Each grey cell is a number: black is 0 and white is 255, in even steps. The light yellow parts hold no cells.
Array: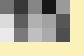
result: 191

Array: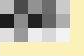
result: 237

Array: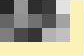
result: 52

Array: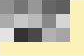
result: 72

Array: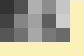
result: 168

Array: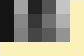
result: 69

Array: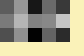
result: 2

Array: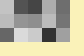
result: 203

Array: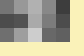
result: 205
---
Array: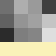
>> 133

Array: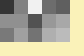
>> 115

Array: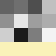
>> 125

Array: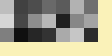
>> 38

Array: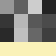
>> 103

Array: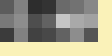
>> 65

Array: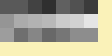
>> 134

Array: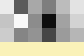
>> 147

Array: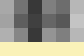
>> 56

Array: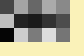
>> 123
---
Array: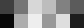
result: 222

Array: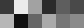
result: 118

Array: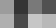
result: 198

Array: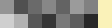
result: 93

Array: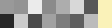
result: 95

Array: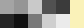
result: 207

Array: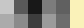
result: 155
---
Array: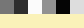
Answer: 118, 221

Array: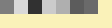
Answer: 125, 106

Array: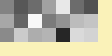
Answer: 131, 211

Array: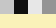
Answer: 198, 148

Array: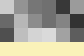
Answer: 204, 93

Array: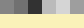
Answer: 132, 158

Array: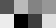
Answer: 83, 222

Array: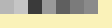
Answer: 182, 138

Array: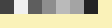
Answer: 66, 35
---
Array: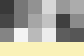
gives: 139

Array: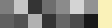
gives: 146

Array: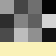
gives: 211

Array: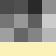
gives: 203

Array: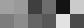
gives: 203

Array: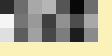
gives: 168

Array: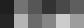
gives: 94
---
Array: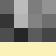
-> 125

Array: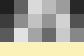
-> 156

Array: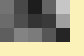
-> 100

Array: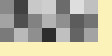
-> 222

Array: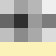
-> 183

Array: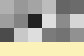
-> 101
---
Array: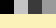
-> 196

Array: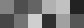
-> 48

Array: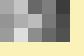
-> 141

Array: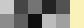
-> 15

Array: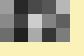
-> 170

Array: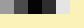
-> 4

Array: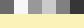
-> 202
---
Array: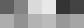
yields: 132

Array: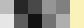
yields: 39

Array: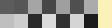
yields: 86

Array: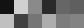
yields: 208

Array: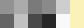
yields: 171

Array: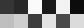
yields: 40

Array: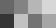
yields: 131
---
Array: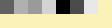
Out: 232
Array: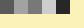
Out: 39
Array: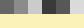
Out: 218
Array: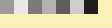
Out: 30
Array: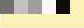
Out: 14
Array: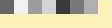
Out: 175
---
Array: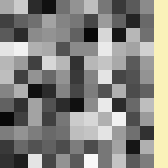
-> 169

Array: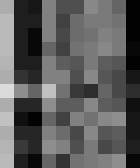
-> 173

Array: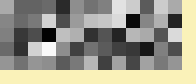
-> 170

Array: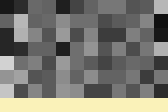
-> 24

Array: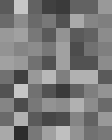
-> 90

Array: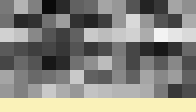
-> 121

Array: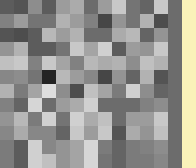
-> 92

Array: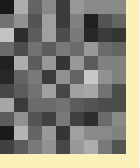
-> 26

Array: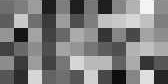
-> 111
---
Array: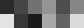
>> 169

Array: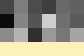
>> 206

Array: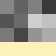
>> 107

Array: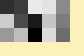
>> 25

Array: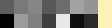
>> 232

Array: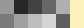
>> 189

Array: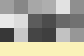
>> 76
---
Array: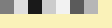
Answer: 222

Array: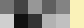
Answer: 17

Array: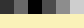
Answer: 104

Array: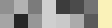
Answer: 38

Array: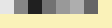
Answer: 133

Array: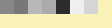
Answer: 120

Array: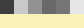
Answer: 201

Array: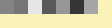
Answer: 117

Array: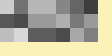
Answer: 216

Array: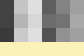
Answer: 202
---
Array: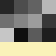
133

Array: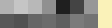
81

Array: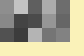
68

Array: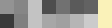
128

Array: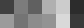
116

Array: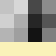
173

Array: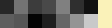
86

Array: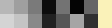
196
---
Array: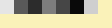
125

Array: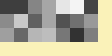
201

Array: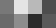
141

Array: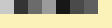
107

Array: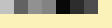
131

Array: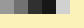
113

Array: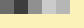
144

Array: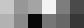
178

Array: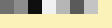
182

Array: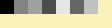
160
